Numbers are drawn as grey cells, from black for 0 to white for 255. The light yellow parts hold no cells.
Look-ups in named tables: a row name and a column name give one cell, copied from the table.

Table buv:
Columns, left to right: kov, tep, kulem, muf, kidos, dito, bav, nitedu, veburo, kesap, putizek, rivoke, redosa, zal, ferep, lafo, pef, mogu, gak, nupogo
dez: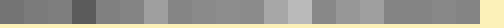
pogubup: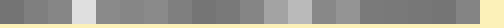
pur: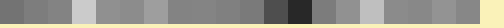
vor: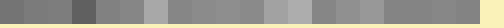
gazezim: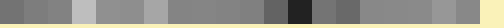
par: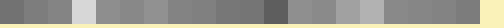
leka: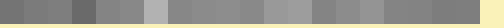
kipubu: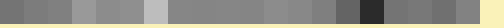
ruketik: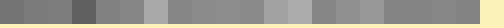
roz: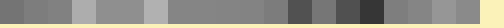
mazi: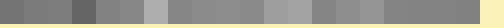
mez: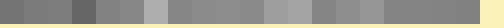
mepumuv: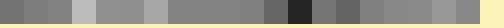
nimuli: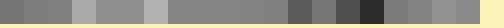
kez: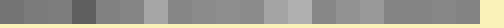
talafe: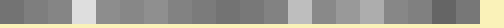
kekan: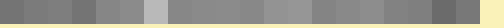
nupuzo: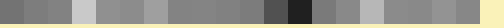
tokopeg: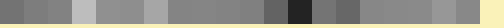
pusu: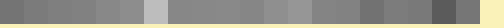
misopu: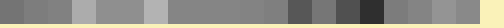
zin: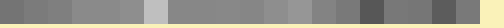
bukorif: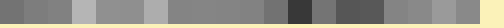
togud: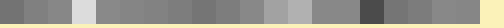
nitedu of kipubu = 134
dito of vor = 134
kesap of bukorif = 132
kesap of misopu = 133
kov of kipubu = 116
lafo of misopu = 47

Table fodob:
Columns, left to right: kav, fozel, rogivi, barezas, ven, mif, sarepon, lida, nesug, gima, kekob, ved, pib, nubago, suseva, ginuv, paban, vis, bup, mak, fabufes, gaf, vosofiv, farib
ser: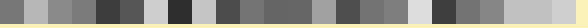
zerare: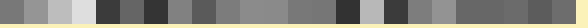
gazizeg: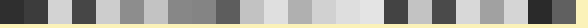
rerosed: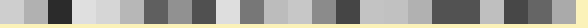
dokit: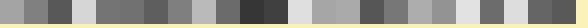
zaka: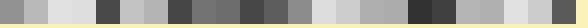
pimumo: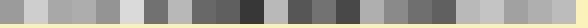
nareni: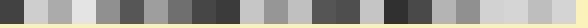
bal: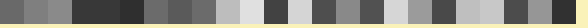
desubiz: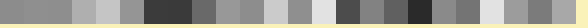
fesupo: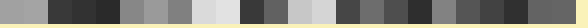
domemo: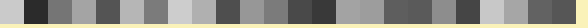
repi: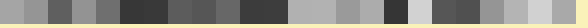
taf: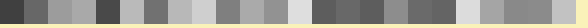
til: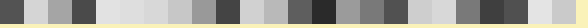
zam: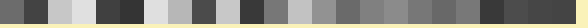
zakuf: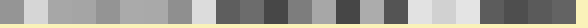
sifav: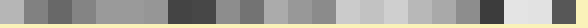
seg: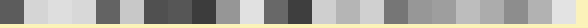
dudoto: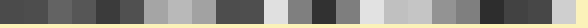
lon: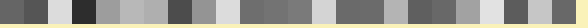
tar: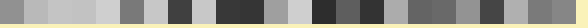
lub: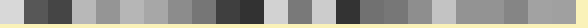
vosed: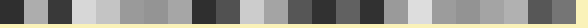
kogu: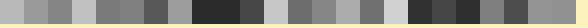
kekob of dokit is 54
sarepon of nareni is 158
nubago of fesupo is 213
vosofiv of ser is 193
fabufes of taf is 165
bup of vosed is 156
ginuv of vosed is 49
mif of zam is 52
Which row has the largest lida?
domemo

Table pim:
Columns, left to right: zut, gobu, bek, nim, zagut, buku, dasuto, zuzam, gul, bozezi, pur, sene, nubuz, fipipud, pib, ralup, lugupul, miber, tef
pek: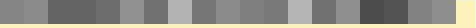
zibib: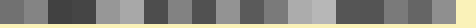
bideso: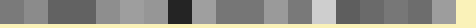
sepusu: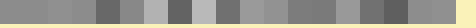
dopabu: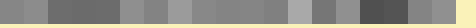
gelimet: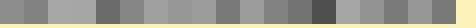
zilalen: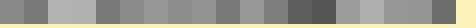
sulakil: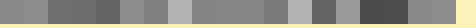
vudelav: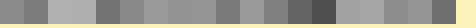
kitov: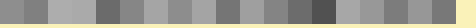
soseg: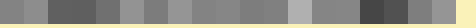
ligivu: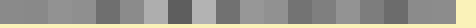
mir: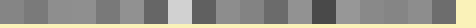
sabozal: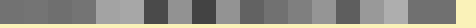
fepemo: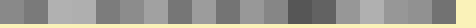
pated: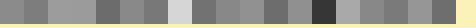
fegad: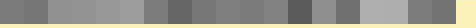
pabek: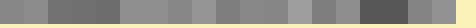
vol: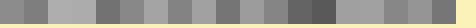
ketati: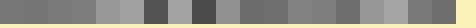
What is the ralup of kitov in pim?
152
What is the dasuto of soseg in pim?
124
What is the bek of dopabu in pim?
109
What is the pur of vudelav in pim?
154
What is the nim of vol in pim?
172
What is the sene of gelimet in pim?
129
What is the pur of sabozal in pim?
98
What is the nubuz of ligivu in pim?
115
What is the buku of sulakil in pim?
140
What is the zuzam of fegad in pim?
102
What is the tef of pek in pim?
141
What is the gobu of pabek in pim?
140

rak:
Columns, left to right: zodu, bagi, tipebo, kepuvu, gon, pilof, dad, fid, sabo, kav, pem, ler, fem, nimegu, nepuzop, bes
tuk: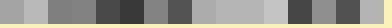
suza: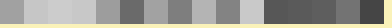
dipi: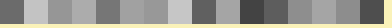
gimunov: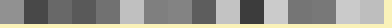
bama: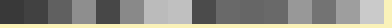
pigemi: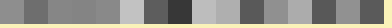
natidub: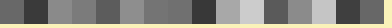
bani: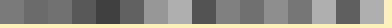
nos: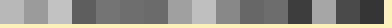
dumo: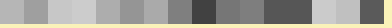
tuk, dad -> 131
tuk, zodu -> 164
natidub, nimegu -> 197
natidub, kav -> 168
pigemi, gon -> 137
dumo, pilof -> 149
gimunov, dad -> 127
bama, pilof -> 137
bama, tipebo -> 96
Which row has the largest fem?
pigemi

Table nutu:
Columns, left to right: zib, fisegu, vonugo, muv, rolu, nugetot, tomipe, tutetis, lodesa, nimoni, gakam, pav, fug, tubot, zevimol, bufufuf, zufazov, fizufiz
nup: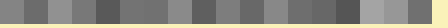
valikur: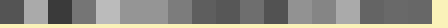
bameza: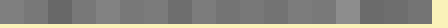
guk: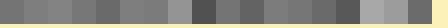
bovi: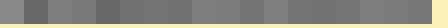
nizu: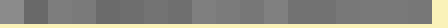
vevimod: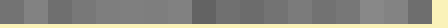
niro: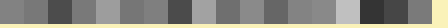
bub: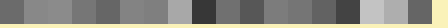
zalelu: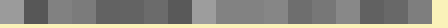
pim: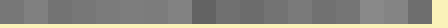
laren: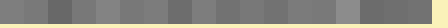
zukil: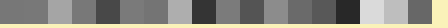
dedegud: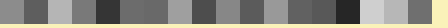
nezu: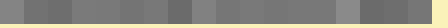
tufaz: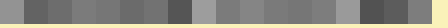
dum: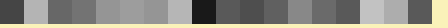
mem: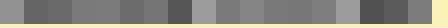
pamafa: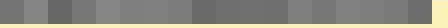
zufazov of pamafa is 122
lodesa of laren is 125
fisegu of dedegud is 94
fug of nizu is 114
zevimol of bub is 67
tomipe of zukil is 116
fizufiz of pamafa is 109

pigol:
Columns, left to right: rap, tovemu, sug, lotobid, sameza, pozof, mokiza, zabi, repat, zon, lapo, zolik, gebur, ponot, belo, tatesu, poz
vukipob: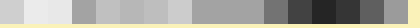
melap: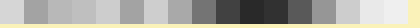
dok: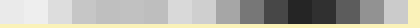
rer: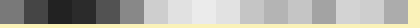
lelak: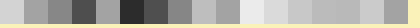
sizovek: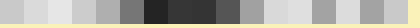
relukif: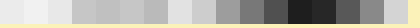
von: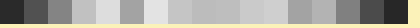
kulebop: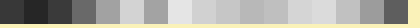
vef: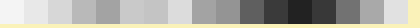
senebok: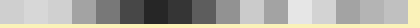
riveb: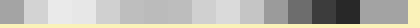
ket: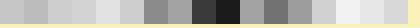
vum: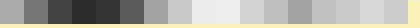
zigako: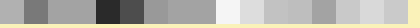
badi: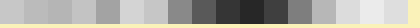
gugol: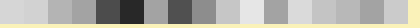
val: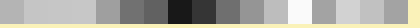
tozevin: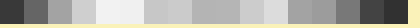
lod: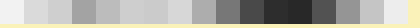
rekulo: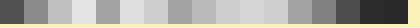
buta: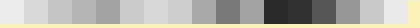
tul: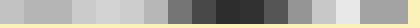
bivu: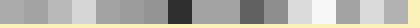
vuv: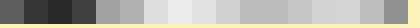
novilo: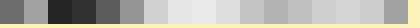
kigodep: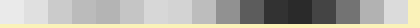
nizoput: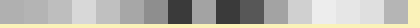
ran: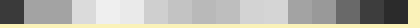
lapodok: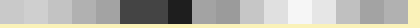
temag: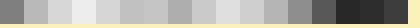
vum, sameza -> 52
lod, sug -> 207
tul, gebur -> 149
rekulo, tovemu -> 139
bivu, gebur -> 219
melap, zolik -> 49
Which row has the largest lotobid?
temag

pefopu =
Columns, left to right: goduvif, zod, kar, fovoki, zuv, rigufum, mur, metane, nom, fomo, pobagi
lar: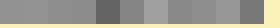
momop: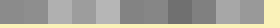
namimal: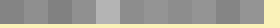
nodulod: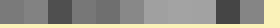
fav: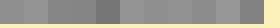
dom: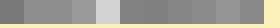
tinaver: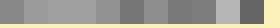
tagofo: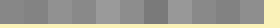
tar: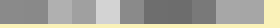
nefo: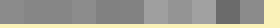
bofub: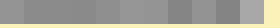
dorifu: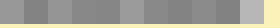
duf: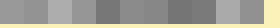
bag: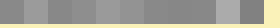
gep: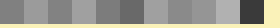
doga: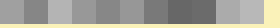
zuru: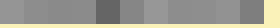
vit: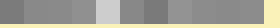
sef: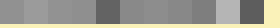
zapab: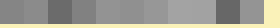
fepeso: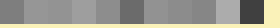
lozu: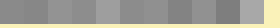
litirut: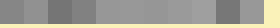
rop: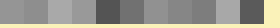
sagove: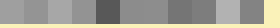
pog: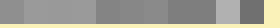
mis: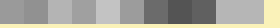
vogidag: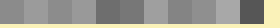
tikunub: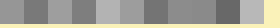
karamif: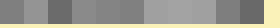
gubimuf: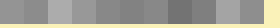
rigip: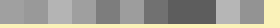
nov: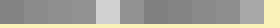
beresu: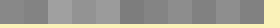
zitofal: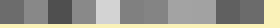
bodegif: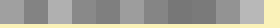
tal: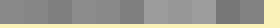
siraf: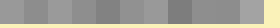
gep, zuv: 124
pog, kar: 153
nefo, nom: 161
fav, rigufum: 148
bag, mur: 137
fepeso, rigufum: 107
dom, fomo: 149
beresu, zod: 131
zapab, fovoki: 129
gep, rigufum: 105
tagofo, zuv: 154
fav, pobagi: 129
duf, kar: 173

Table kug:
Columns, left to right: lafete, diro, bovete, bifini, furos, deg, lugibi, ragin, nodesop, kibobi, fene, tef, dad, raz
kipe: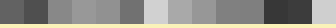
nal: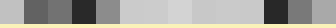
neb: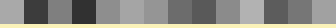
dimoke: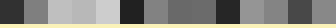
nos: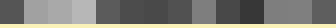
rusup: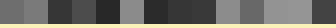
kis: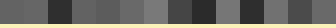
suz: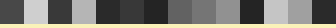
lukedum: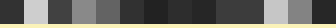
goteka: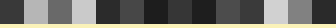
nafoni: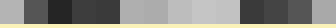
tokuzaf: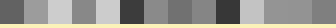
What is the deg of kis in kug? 105
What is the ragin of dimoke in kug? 105
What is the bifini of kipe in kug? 152
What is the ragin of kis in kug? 69
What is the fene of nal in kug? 201
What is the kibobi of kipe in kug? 128
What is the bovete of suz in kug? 57
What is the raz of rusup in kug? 67
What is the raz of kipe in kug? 207
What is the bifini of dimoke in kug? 184
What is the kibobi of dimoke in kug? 38
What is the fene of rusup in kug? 104
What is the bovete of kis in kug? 47
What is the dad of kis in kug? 75
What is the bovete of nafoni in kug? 37
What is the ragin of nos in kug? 81
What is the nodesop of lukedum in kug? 38
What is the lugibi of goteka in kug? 29
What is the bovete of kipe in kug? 136
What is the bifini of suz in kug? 181
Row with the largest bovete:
tokuzaf

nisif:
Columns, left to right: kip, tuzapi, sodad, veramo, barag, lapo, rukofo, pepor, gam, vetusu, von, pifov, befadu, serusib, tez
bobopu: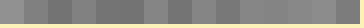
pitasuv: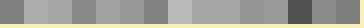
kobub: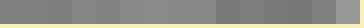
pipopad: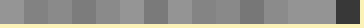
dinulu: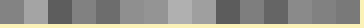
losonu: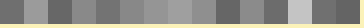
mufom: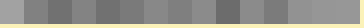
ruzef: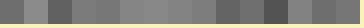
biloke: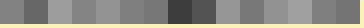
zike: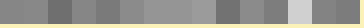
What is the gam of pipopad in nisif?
132
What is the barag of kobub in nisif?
130
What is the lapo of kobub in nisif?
138
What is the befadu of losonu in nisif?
196
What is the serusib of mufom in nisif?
150
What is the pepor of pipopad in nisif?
148
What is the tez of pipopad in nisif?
56
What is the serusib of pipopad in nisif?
148
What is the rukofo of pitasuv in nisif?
131
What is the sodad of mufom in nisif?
113
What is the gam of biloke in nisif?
83
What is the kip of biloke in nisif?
130
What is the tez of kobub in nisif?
152
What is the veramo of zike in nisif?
134
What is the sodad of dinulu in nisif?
93
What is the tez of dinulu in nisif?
121
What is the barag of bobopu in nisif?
116
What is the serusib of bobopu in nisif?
140

